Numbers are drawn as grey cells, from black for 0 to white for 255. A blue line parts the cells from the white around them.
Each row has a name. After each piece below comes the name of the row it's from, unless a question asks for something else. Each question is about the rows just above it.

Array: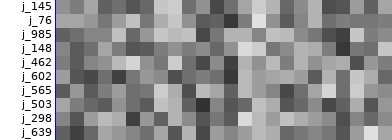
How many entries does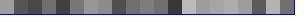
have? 21
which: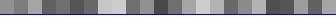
j_145
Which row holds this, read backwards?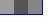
j_298
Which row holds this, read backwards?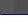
j_145

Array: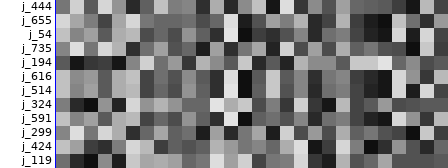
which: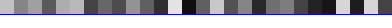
j_514
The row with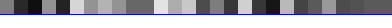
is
j_324
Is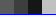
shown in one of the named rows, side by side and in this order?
no
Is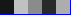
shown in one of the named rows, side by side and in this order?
no
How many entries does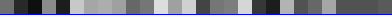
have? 28

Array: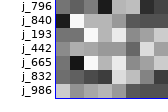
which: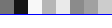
j_665
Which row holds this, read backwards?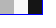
j_665

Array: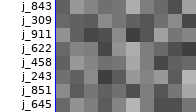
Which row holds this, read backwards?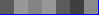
j_243
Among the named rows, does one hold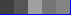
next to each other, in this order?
yes
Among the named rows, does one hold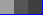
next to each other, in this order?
no
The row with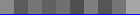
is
j_851
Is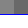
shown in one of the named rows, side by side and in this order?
no
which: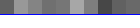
j_458

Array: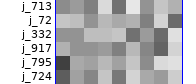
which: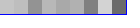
j_72
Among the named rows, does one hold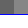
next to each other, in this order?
no
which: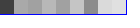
j_795
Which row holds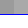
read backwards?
j_724
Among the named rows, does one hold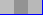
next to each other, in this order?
yes

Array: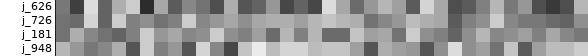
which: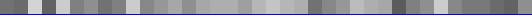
j_726
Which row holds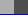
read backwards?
j_626
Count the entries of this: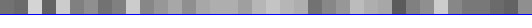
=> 38
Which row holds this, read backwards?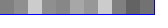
j_181

